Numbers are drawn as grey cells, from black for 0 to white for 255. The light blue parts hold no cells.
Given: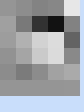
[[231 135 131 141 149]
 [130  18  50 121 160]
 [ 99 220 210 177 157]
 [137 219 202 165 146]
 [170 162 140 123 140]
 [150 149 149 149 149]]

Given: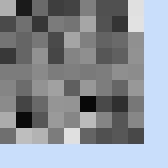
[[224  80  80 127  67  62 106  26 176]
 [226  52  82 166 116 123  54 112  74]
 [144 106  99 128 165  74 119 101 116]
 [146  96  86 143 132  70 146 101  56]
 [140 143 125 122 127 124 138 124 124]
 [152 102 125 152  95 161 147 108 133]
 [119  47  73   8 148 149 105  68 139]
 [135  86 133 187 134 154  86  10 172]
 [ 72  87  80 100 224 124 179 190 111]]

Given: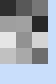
[[119  88  46]
 [ 39 161 159]
 [212 146 229]
 [109 169 193]]

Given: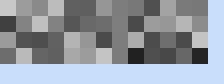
[[120 122 163  80 120 125 150  95  96 188 138 156 200]
 [140 182 151 156  74 126 109 105  86 130 191 131  64]
 [195  75 110  76 172 125  75 150 180  97  78  82 155]
 [ 36 103  72  79  33 124 196 156 168  96 101 186 109]]

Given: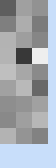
[[146 160  94]
 [123 173 127]
 [134 158 179]
 [238  56 180]
 [138 167 191]
 [104 185 161]
 [161 147 142]
 [183 159 137]
 [130 148 179]]

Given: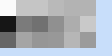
[[179 179 185 197 197 250]
 [201 173 144 113 123  22]
 [155 182 152 150 165 102]]
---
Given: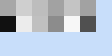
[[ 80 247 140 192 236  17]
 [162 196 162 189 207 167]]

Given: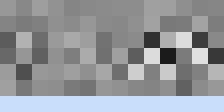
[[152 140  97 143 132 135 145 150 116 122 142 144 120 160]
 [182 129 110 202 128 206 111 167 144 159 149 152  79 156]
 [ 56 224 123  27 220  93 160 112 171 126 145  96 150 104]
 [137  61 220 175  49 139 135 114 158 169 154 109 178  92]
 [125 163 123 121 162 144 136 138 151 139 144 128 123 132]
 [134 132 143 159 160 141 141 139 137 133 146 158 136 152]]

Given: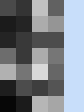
[[166 182  27   7]
 [ 84  62  76  30]
 [102 217 117 177]
 [118 172  57 109]
 [ 76  76  57  36]
 [149 172  36  27]
 [ 97 193  52  74]]

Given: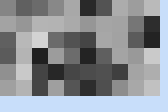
[[193 168 141  79  45  85 159  69 179 160]
 [174 164  63  80  76  70  39  68 201 144]
 [202 153 164  95  35 108 156  32 180  91]
 [ 35  91 162 167  69  82 107 211 184  96]
 [ 45 118 163 165 150 170 179 180 150 163]
 [186 157 172  83  41 168 136 107  96 133]]

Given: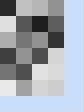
[[205 212 161 233]
 [218 225  79 116]
 [213  78 147  63]
 [ 51 146 118 173]
 [ 94  30  86 223]
 [146 182 193  42]]

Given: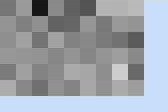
[[157 171 145 167 132 145 112 136 172]
 [105 205 142 166 170 139 131 160 123]
 [137 158 148 134 148 135 147 149 151]
 [ 91 114 123 136 130 162 116 161 143]
 [148 153 121 150 102  98 144 128 148]
 [185 179 180  84  96 138  22 154 118]]

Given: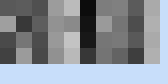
[[176  62  99 116  55 185 145  73 155  65]
 [170  89 121 118  24 195 153  76 118  74]
 [176  77 117 154  19 138 146  94  56 159]
 [170  91 128 125  12 187 156  80  92  89]]

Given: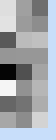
[[211 140 167]
 [173 115 102]
 [182 146 245]
 [164  80   5]
 [151 151 150]
 [192 187  89]
 [141 155 226]
 [110 160 222]]
